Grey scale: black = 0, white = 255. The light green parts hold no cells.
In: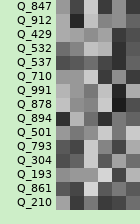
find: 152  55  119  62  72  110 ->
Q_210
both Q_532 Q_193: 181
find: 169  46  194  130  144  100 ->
Q_912

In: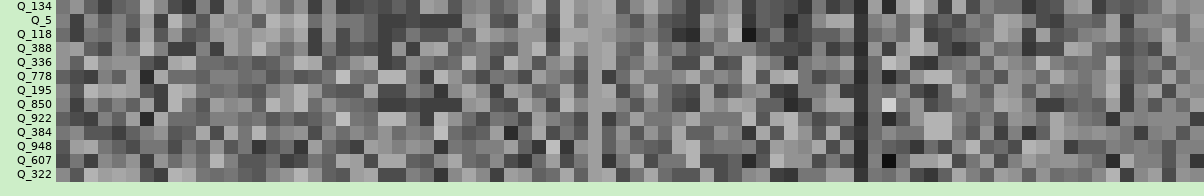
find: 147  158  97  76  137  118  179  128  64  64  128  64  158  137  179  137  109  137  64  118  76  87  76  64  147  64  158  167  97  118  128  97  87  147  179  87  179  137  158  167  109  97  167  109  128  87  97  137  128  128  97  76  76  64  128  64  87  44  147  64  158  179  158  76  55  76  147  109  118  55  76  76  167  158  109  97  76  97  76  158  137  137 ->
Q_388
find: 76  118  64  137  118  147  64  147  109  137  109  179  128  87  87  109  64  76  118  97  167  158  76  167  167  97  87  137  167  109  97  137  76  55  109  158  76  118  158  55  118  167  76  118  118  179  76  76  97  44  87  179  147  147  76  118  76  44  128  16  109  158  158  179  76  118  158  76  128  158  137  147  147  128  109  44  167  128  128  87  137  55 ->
Q_607

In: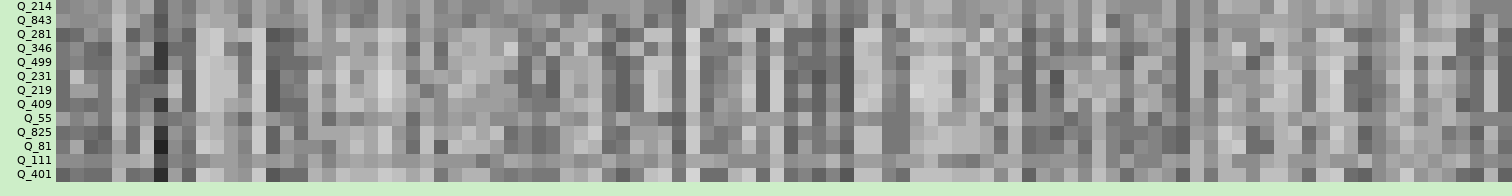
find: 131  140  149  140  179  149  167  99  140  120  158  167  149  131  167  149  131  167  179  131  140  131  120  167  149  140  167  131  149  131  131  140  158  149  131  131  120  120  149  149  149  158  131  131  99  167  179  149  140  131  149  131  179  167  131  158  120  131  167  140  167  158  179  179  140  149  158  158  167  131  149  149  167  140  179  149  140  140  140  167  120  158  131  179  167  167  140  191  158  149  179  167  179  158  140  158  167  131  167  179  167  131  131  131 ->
Q_214
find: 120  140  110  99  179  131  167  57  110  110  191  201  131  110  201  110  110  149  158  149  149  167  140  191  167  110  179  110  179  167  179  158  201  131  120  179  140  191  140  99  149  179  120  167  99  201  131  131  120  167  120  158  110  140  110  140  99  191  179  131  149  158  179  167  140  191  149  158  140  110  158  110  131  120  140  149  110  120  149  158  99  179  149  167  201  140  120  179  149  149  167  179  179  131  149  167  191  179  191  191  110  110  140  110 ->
Q_346
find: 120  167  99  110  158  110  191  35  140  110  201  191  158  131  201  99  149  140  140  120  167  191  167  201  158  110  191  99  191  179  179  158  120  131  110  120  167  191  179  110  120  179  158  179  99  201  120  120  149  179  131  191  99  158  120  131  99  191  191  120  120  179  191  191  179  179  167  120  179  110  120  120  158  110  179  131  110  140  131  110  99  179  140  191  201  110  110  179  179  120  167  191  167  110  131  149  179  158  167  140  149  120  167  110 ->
Q_81
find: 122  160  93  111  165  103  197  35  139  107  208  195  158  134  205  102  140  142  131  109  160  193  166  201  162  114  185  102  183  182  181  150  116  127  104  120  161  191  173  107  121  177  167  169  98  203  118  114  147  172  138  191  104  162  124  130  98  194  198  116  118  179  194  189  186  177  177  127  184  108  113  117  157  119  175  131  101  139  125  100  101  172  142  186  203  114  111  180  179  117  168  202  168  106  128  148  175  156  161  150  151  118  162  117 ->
Q_81
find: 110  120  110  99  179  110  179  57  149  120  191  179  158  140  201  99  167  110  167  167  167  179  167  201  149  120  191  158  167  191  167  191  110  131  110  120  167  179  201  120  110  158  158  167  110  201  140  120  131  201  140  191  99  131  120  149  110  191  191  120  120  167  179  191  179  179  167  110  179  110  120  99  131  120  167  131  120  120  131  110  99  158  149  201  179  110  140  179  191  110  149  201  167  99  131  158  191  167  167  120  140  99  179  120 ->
Q_825

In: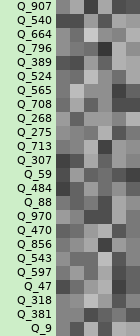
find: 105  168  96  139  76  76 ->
Q_708
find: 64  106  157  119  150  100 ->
Q_484

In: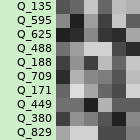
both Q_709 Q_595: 136
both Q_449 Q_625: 32
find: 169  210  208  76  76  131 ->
Q_829
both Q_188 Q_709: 188
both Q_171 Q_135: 103
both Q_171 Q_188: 103

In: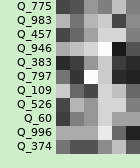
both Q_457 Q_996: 104
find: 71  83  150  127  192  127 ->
Q_775
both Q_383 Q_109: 203

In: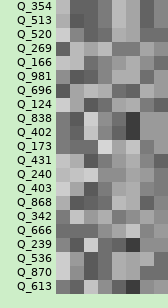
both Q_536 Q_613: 154
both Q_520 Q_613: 99
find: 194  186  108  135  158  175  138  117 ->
Q_166
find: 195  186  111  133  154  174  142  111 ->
Q_166

